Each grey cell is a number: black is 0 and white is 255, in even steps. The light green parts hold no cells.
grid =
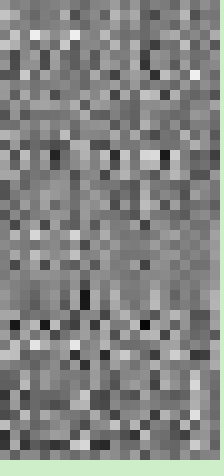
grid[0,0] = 154
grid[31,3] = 117
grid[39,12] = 92
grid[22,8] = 145
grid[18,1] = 136
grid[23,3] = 214
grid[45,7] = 107
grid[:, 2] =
[132, 121, 133, 125, 133, 136, 143, 200, 134, 168, 124, 86, 144, 135, 83, 188, 164, 104, 98, 136, 156, 98, 137, 126, 122, 125, 137, 125, 122, 117, 113, 104, 145, 165, 123, 92, 116, 165, 185, 59, 84, 187, 137, 75, 51, 137]
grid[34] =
[121, 191, 123, 227, 175, 146, 161, 230, 125, 139, 180, 128, 109, 109, 115, 129, 159, 162, 112, 133, 118, 175]
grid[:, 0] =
[154, 195, 154, 124, 197, 127, 149, 83, 154, 152, 115, 82, 113, 180, 86, 178, 159, 166, 84, 82, 133, 84, 127, 126, 138, 124, 127, 121, 138, 151, 142, 166, 129, 159, 121, 194, 138, 97, 95, 51, 86, 75, 189, 45, 54, 140]
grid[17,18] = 150
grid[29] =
[151, 130, 117, 100, 134, 148, 103, 165, 20, 171, 120, 179, 120, 120, 128, 180, 137, 99, 132, 110, 148, 177]
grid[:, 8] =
[105, 121, 104, 139, 134, 144, 123, 104, 104, 161, 90, 172, 141, 135, 180, 177, 158, 132, 155, 130, 152, 154, 145, 139, 74, 127, 145, 108, 74, 20, 25, 133, 156, 158, 125, 134, 47, 116, 109, 199, 181, 109, 75, 178, 215, 127]
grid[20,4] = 160
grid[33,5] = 71
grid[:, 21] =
[124, 117, 123, 172, 86, 146, 137, 104, 124, 82, 163, 112, 107, 88, 109, 62, 88, 151, 117, 117, 94, 116, 146, 161, 152, 157, 146, 146, 152, 177, 180, 152, 161, 88, 175, 159, 171, 113, 109, 102, 109, 106, 126, 107, 97, 132]
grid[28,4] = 131
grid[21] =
[84, 136, 98, 125, 134, 149, 146, 95, 154, 125, 117, 117, 100, 84, 161, 120, 118, 102, 91, 131, 139, 116]
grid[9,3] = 117
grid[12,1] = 111
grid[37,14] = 143
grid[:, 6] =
[138, 175, 138, 163, 200, 105, 118, 110, 137, 122, 140, 118, 139, 188, 87, 108, 114, 141, 146, 143, 133, 146, 104, 155, 114, 149, 104, 134, 114, 103, 86, 140, 86, 114, 161, 154, 90, 124, 113, 110, 87, 122, 148, 153, 67, 122]
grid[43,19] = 143
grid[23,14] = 110
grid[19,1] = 121
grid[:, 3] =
[115, 103, 115, 238, 102, 159, 145, 101, 115, 117, 161, 114, 125, 108, 105, 109, 116, 118, 125, 129, 121, 125, 160, 214, 113, 190, 159, 146, 112, 100, 91, 117, 184, 116, 227, 109, 97, 115, 107, 105, 105, 107, 100, 120, 91, 137]
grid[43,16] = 110
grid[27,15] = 135
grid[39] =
[51, 160, 59, 105, 102, 102, 110, 140, 199, 80, 69, 127, 92, 80, 165, 120, 105, 90, 98, 170, 153, 102]
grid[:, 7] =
[121, 78, 121, 238, 87, 94, 93, 129, 122, 124, 173, 134, 108, 99, 176, 140, 138, 77, 95, 110, 112, 95, 93, 212, 146, 191, 93, 150, 145, 165, 161, 76, 63, 138, 230, 46, 153, 122, 131, 140, 176, 119, 109, 81, 198, 107]
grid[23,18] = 124
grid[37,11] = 91
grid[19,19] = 158

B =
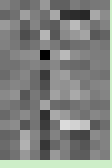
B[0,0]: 132
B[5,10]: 125
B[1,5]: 168
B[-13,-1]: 99
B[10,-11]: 123
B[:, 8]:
[112, 39, 143, 164, 112, 132, 102, 126, 119, 148, 122, 114, 195, 68, 86, 92]
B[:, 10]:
[121, 140, 130, 99, 118, 125, 125, 114, 135, 132, 113, 127, 109, 129, 130, 126]
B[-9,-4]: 124
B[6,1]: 114
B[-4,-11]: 133
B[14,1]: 120
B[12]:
[133, 140, 85, 116, 60, 112, 219, 210, 195, 88, 109]
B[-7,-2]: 125
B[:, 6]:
[96, 49, 147, 138, 98, 185, 109, 158, 145, 142, 102, 155, 219, 106, 128, 126]
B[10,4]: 163
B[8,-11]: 124
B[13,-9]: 169
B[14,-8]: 129
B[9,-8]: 120
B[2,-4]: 186
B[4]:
[129, 120, 104, 116, 140, 121, 98, 111, 112, 125, 118]
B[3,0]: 131
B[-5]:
[105, 122, 138, 119, 47, 169, 155, 127, 114, 135, 127]
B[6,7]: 106
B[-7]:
[137, 146, 86, 120, 96, 161, 142, 169, 148, 125, 132]
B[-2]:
[107, 120, 177, 129, 54, 103, 128, 98, 86, 118, 130]
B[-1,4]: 74
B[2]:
[154, 136, 94, 132, 100, 92, 147, 186, 143, 114, 130]

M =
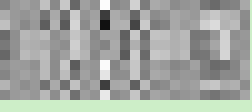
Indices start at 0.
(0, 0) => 132
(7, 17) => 145
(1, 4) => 117
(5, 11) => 166
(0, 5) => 137
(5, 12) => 91
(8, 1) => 155
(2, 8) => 139
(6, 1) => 156
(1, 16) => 147
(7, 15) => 169
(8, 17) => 163
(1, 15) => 140
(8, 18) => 154
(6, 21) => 107
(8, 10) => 62
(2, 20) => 207
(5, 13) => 204
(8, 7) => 193
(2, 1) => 156
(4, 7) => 207
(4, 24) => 148
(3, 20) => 121
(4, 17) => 176
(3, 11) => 165
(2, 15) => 123
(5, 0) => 103
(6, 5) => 140
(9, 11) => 139
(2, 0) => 192
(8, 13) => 96
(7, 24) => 164
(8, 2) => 142
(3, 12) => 96
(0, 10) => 252
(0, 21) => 106
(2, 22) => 179
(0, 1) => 153
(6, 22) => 112
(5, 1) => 142

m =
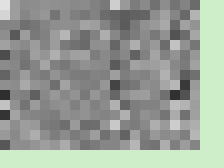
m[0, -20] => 225
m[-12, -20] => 142
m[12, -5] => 174
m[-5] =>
[194, 145, 116, 155, 132, 142, 146, 128, 145, 129, 139, 177, 101, 126, 130, 130, 148, 189, 178, 158]
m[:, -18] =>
[140, 134, 112, 157, 138, 120, 115, 156, 169, 128, 116, 136, 157, 156, 141]
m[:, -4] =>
[141, 161, 169, 145, 108, 130, 167, 177, 166, 112, 148, 117, 154, 139, 173]
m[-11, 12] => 140
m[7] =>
[100, 132, 156, 131, 123, 147, 133, 124, 123, 131, 128, 158, 126, 134, 130, 145, 177, 141, 94, 112]
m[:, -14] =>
[142, 142, 143, 182, 122, 148, 120, 133, 163, 136, 146, 144, 110, 139, 171]
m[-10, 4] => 149
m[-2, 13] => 160
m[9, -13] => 147
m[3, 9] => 130
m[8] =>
[143, 140, 169, 147, 141, 111, 163, 135, 129, 126, 150, 68, 112, 119, 143, 139, 166, 183, 57, 154]
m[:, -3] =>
[116, 133, 106, 83, 194, 147, 136, 141, 183, 48, 189, 171, 205, 145, 127]
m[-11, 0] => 161
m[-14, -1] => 179
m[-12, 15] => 121
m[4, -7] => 174
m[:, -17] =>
[141, 143, 118, 121, 156, 159, 132, 131, 147, 96, 155, 132, 153, 173, 148]
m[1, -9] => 101
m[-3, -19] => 142
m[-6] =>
[46, 132, 128, 96, 137, 152, 136, 147, 121, 150, 134, 102, 141, 155, 157, 137, 112, 48, 82, 161]
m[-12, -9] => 135
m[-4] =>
[52, 164, 136, 132, 129, 125, 144, 140, 146, 135, 131, 139, 176, 126, 145, 138, 117, 171, 113, 160]
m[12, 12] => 131

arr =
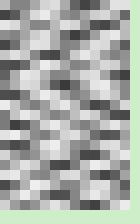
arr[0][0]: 187
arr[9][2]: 126
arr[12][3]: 143
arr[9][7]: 128
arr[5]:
[199, 223, 202, 136, 80, 71, 128, 202, 230, 212, 159, 130, 145]
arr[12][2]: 87
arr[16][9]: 236
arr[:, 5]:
[221, 197, 185, 177, 173, 71, 216, 133, 91, 216, 208, 131, 233, 165, 237, 219, 75, 168, 177, 78, 226]
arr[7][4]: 180
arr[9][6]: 162
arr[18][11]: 156
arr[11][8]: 224
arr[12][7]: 151
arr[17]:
[224, 232, 186, 142, 133, 168, 215, 221, 173, 106, 69, 93, 163]
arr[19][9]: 232
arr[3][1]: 132
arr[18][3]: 238
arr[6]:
[81, 76, 106, 188, 236, 216, 168, 132, 140, 187, 215, 207, 151]
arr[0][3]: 169
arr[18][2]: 178
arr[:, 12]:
[225, 103, 188, 186, 92, 145, 151, 64, 136, 136, 215, 72, 189, 159, 179, 231, 128, 163, 93, 130, 235]
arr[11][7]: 191
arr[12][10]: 203
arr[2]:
[230, 217, 169, 134, 137, 185, 223, 212, 150, 82, 71, 109, 188]
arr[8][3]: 214
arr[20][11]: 205
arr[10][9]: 71
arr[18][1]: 117
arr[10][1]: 197
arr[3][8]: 93
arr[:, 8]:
[67, 165, 150, 93, 182, 230, 140, 215, 173, 145, 119, 224, 128, 177, 131, 72, 196, 173, 182, 203, 84]
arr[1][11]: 178

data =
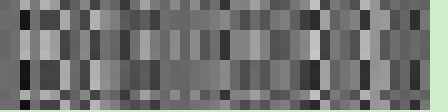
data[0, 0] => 102
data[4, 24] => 130
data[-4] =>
[108, 107, 22, 110, 68, 68, 168, 105, 69, 175, 139, 124, 93, 78, 92, 63, 109, 102, 102, 111, 115, 122, 135, 104, 78, 106, 84, 116, 125, 95, 62, 44, 160, 99, 116, 128, 49, 148, 152, 80, 102, 49, 117]
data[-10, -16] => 115
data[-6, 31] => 197
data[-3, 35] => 128
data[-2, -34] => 67
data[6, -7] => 47
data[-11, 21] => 109
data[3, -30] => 110
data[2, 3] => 111
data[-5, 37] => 145
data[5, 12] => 57
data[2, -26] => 103
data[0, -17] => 126
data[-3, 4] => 65
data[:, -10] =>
[120, 99, 98, 121, 121, 121, 97, 99, 98, 121, 98]
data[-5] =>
[108, 108, 21, 110, 65, 67, 169, 106, 70, 176, 138, 125, 96, 79, 89, 65, 109, 101, 104, 110, 116, 121, 138, 103, 78, 102, 85, 117, 125, 95, 63, 41, 160, 97, 115, 129, 47, 145, 152, 81, 103, 51, 118]
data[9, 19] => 137
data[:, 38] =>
[88, 153, 153, 86, 87, 85, 152, 152, 155, 88, 154]
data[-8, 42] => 97
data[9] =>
[104, 110, 171, 123, 175, 155, 71, 97, 134, 67, 113, 101, 59, 109, 159, 121, 104, 137, 99, 137, 87, 110, 53, 129, 130, 157, 126, 82, 88, 116, 133, 190, 68, 121, 103, 82, 176, 147, 88, 108, 96, 105, 97]
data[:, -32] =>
[100, 125, 124, 101, 101, 99, 125, 124, 126, 101, 126]
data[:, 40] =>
[96, 102, 101, 96, 96, 96, 103, 102, 101, 96, 101]
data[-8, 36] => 179
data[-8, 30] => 135
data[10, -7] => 47
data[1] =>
[107, 108, 23, 111, 69, 70, 168, 105, 70, 176, 141, 125, 89, 78, 93, 63, 110, 104, 102, 113, 115, 122, 135, 106, 77, 107, 84, 115, 125, 95, 61, 45, 160, 99, 115, 128, 50, 150, 153, 80, 102, 46, 117]
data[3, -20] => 130
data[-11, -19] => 129
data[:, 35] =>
[80, 128, 129, 81, 81, 79, 129, 128, 128, 82, 130]
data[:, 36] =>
[179, 50, 50, 179, 179, 182, 47, 49, 46, 176, 47]
